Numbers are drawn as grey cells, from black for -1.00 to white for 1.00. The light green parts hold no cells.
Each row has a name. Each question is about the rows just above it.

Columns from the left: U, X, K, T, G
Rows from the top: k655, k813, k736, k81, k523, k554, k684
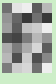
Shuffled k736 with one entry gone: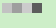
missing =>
[0.87]
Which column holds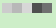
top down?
T
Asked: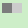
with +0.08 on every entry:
[0.05 0.68]
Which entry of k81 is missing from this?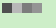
[-0.47]
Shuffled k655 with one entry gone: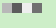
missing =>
[0.79]
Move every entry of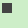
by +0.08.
[-0.39]
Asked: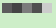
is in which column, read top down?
X

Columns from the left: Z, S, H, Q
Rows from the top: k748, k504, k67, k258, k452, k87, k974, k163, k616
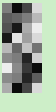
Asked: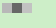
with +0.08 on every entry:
[ 0.52 -0.11  0.60]
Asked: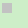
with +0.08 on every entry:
[0.60]
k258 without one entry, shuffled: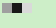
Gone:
[0.78]
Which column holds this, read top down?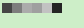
H
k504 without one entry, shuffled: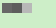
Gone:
[-0.02]
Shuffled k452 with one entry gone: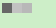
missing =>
[-0.10]
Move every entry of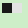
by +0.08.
[-0.73  0.86]

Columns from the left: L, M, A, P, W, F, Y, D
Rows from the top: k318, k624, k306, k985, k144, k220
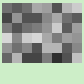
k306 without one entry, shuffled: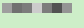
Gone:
[-0.28]
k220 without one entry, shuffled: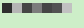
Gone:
[-0.20]
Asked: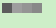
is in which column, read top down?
D
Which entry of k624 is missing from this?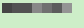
[0.32]
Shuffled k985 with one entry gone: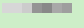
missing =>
[-0.03]
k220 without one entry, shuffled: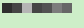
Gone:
[0.51]

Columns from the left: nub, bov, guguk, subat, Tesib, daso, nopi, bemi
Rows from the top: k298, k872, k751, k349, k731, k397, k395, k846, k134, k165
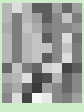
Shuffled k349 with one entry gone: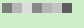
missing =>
[-0.11]
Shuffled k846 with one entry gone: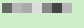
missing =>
[-0.37]
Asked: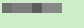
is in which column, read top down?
bemi
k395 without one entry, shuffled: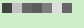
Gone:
[0.63]

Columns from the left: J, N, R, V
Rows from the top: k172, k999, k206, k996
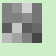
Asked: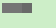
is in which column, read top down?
V
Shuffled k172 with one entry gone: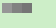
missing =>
[0.64]
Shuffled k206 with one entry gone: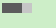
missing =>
[-0.18]

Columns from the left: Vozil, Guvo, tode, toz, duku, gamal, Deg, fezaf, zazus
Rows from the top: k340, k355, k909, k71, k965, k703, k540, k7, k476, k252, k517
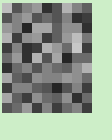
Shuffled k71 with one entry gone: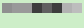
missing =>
[-0.07]
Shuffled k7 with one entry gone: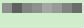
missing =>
[-0.42]

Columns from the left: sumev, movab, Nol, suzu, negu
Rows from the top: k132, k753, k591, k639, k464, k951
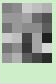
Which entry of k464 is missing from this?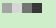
[0.09]
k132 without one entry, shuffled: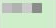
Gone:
[0.00]

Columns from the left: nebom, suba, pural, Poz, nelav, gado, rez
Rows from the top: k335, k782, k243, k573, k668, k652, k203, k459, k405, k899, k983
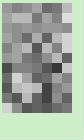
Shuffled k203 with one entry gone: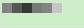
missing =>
[-0.40]
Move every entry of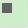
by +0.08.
[-0.15]
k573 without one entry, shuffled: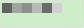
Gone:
[0.36]
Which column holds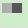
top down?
Poz
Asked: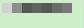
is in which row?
k983

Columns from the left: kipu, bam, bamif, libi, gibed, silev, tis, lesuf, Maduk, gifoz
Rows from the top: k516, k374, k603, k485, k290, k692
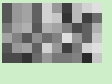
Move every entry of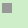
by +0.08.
[0.27]
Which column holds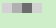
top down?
gibed
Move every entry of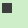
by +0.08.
[-0.43]
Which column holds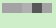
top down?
bamif
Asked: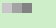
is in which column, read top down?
silev
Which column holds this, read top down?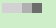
gibed

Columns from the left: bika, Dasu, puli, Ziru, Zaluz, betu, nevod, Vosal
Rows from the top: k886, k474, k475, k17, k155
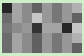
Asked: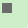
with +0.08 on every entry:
[-0.07]
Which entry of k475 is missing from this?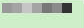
[-0.70]
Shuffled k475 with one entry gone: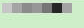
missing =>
[-0.60]

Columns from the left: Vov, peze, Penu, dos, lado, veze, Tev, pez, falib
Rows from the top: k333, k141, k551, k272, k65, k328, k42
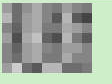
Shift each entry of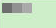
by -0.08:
[-0.22  0.06  0.25]
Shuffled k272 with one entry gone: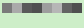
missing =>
[0.51]
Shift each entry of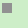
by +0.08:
[0.22]
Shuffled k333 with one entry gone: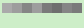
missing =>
[0.14]
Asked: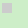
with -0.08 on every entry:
[0.52]
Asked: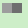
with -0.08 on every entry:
[ 0.15 -0.22]
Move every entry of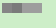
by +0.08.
[0.12 0.04 0.31 0.31]

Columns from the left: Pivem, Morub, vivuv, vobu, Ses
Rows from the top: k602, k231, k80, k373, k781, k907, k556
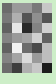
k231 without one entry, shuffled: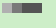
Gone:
[0.12]
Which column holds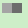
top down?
vivuv
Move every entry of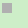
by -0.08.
[0.30]
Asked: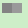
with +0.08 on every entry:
[0.11 0.29]

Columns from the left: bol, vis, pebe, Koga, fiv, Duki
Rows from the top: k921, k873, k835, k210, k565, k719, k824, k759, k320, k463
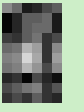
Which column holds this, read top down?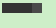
fiv
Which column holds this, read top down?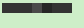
fiv
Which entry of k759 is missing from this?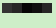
[-0.42]
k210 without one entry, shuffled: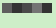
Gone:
[-0.51]
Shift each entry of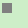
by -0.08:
[-0.08]
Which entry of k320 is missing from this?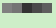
[-0.34]

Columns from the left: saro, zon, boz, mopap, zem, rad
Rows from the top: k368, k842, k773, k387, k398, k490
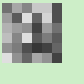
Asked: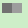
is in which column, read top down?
saro
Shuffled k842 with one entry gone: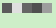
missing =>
[0.66]
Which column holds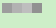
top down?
saro
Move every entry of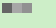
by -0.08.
[-0.29  0.23  0.06]

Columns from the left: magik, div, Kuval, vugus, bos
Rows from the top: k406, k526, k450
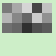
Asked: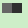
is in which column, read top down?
Kuval
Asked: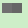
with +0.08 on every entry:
[-0.04 -0.12]
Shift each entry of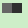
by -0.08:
[-0.28 -0.71]
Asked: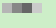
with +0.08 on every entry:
[ 0.50  0.14 -0.12  0.67]
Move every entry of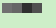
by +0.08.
[-0.04 -0.12 -0.55 -0.29]
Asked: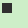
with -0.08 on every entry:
[-0.71]

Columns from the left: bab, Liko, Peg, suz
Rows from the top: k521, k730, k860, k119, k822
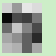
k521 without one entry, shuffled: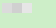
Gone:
[0.20]
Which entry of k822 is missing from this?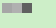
[0.47]
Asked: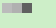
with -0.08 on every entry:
[ 0.39  0.30 -0.33]
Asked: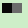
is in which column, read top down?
bab
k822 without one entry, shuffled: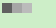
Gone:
[0.38]

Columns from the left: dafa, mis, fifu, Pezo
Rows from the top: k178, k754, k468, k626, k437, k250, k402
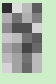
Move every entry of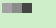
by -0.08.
[ 0.19  0.01 -0.55]
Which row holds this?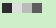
k178
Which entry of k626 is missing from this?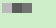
[0.56]

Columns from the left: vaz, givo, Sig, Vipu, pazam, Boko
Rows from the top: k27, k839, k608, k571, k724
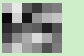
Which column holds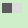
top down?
Vipu
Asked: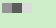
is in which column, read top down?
Vipu
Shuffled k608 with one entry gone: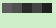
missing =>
[-0.20]

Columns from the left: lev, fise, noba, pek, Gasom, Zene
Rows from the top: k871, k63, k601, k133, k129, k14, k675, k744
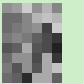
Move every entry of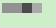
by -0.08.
[ 0.06  0.06 -0.49  0.25]
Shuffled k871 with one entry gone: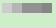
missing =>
[0.23]

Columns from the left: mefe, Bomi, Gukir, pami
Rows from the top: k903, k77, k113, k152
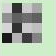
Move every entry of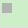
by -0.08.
[0.32]
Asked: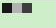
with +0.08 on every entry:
[-0.73  0.48 -0.44]

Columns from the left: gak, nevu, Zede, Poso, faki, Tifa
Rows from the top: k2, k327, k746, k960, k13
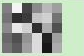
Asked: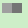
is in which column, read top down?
Tifa
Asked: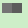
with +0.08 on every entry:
[-0.01 -0.20]
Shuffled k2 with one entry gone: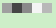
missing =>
[0.00]

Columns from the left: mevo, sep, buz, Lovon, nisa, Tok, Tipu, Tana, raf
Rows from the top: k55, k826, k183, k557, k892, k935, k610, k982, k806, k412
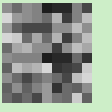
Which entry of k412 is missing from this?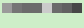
[-0.34]
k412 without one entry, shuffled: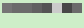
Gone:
[0.21]
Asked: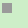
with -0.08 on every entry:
[0.13]
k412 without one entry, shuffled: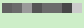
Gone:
[-0.08]

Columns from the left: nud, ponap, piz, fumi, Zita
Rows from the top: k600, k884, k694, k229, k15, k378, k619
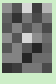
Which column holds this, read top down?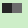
fumi
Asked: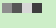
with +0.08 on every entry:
[ 0.19 -0.25  0.77 -0.44]
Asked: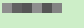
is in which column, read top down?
nud
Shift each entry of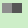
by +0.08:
[ 0.19 -0.25]

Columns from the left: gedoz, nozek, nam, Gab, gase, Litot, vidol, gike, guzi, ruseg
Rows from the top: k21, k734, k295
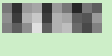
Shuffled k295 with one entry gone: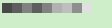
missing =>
[-0.16]
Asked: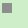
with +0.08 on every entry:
[0.19]
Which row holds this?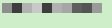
k734

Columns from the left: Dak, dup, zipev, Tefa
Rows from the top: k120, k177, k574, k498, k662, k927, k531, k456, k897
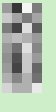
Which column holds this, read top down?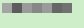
Tefa
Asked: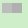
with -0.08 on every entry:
[0.40 0.30]
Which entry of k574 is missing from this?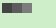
[0.75]
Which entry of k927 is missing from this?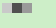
[0.13]
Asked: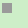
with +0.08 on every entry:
[0.29]

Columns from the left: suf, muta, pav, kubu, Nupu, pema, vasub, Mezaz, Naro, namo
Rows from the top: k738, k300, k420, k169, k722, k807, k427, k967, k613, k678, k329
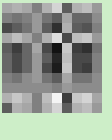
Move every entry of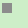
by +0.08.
[0.18]
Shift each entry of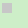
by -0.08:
[0.48]
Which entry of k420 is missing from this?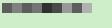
[-0.35]

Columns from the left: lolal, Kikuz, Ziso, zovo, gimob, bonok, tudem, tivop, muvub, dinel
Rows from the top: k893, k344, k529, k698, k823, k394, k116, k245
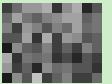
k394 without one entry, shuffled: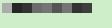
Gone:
[-0.42]
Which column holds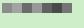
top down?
tudem
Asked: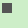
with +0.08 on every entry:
[-0.25]
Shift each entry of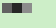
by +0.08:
[-0.16 -0.62  0.18]

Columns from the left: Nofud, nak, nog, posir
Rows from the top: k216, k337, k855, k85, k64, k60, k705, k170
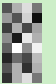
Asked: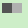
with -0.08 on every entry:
[-0.42  0.30]
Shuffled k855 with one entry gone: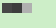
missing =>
[0.28]
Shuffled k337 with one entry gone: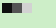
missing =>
[0.20]
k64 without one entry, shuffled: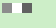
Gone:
[0.90]

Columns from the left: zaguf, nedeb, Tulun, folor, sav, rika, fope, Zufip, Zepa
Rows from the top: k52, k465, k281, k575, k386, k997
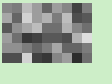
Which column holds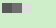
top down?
Zepa
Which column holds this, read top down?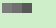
rika
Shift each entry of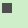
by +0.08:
[-0.31]

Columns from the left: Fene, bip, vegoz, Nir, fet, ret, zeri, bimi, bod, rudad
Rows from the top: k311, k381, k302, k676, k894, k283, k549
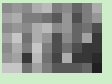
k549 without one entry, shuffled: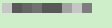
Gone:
[-0.75]
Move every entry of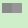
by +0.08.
[0.16 0.26]
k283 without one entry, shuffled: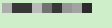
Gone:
[-0.47]
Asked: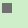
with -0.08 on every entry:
[-0.19]

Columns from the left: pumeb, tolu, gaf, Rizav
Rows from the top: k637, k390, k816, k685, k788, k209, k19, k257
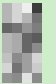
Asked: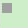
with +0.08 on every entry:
[0.33]
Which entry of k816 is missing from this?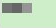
[-0.01]
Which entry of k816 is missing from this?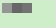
[-0.01]
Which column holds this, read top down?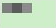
Rizav
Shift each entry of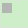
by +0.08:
[0.50]
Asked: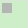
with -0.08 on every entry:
[0.34]

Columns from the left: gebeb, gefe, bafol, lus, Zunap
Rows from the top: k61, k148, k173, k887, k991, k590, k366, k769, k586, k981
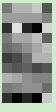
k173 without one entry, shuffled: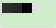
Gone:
[0.67]
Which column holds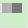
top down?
gebeb

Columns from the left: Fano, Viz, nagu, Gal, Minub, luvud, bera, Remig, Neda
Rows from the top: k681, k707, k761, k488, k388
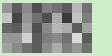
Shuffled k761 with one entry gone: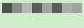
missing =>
[-0.19]
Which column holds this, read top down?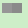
Viz
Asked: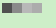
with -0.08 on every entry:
[-0.45  0.00  0.36  0.27]
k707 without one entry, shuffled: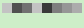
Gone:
[-0.46]
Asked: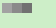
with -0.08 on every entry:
[ 0.19  0.00 -0.19]

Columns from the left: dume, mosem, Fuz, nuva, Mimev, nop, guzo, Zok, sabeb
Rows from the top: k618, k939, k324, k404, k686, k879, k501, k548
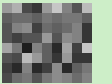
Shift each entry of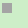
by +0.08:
[0.37]
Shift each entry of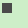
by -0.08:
[-0.50]

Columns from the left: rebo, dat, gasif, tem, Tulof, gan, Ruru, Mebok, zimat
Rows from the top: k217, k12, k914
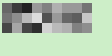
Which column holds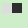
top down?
tem
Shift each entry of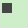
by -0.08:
[-0.53]
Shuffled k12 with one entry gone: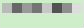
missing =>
[-0.27]

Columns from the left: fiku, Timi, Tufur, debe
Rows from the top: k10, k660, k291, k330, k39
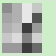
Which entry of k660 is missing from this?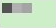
[0.81]
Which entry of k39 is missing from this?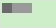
[-0.53]

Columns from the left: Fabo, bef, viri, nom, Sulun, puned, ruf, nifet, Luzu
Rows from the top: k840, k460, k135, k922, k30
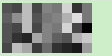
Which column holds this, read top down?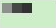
bef
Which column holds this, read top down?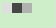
nifet
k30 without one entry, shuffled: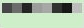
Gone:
[-0.53]

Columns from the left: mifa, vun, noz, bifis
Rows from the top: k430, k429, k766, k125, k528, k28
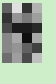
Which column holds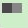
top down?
mifa
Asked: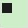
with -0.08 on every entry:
[-0.86]

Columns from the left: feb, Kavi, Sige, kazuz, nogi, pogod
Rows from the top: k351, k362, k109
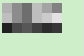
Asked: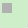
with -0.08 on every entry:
[0.31]
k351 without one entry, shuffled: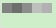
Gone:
[0.29]

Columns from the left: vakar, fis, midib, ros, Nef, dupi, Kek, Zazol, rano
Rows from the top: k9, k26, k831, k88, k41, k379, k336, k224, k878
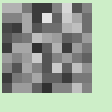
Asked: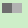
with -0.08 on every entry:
[-0.22  0.32]
